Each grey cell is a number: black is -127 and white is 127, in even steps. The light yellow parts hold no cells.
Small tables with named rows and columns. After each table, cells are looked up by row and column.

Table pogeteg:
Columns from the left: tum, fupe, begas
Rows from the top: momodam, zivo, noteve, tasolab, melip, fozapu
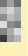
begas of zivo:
48
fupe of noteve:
60
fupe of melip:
42
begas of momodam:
-16
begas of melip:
89
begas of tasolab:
-1
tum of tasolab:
91
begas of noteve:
42

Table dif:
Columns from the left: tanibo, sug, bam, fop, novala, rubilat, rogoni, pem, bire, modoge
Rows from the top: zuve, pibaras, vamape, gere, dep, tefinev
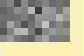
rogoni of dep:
7
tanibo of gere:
-21
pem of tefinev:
-5
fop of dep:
57
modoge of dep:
17
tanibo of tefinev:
8
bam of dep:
50
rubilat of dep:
-54
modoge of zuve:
-22
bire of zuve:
-13
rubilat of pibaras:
-69
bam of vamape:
-12
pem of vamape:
17
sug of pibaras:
-14
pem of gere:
-11

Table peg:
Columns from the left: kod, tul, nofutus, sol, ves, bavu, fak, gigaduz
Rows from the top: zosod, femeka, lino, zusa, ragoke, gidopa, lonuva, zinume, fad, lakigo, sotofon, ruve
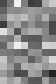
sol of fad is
24
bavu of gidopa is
-37
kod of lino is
-1
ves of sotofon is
37
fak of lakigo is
22
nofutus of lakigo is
-23
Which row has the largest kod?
ragoke

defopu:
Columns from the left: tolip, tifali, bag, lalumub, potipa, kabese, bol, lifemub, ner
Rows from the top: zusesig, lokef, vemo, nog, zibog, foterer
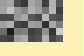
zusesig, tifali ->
39
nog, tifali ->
49
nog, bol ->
-78
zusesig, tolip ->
30
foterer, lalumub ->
43
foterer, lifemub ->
-58
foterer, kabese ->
-45
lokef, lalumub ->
5
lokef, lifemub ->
53
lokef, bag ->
26
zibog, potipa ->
-65
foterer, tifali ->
-64
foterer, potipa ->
-55
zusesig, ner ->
-41
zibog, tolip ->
-20
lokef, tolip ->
35
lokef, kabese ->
29
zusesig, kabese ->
22
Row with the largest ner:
zibog

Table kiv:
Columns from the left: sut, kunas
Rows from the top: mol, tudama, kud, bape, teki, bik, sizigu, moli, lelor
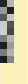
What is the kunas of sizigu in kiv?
27
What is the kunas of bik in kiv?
52
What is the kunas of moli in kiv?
49
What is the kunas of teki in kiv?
-56
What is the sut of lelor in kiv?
-97
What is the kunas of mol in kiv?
53
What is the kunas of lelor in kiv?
5
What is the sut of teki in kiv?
77
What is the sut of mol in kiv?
-89
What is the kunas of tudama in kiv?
-96
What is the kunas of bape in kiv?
-43

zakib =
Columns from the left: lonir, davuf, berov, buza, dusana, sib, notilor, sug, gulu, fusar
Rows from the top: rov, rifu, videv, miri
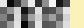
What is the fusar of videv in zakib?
82
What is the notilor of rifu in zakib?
-55
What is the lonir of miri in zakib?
-32
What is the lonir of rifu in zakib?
-28
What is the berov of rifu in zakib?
83
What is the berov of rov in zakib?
-68
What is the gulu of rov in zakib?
-104
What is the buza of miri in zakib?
-121
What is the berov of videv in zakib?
89
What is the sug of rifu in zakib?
-45
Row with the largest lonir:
rov

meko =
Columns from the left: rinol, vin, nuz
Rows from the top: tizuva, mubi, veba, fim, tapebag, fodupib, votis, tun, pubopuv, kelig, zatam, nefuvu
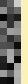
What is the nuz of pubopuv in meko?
-120
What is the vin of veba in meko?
-77
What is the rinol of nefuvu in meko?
-110
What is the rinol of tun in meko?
-7
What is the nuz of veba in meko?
-98
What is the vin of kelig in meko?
-115
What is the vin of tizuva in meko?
-27
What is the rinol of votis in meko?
-48
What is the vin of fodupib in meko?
-81
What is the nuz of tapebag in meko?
24
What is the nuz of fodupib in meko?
-44
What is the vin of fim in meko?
-77
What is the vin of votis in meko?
-52
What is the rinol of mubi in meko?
17
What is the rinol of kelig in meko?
-100
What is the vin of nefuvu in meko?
-116
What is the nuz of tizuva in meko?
76
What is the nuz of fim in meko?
10

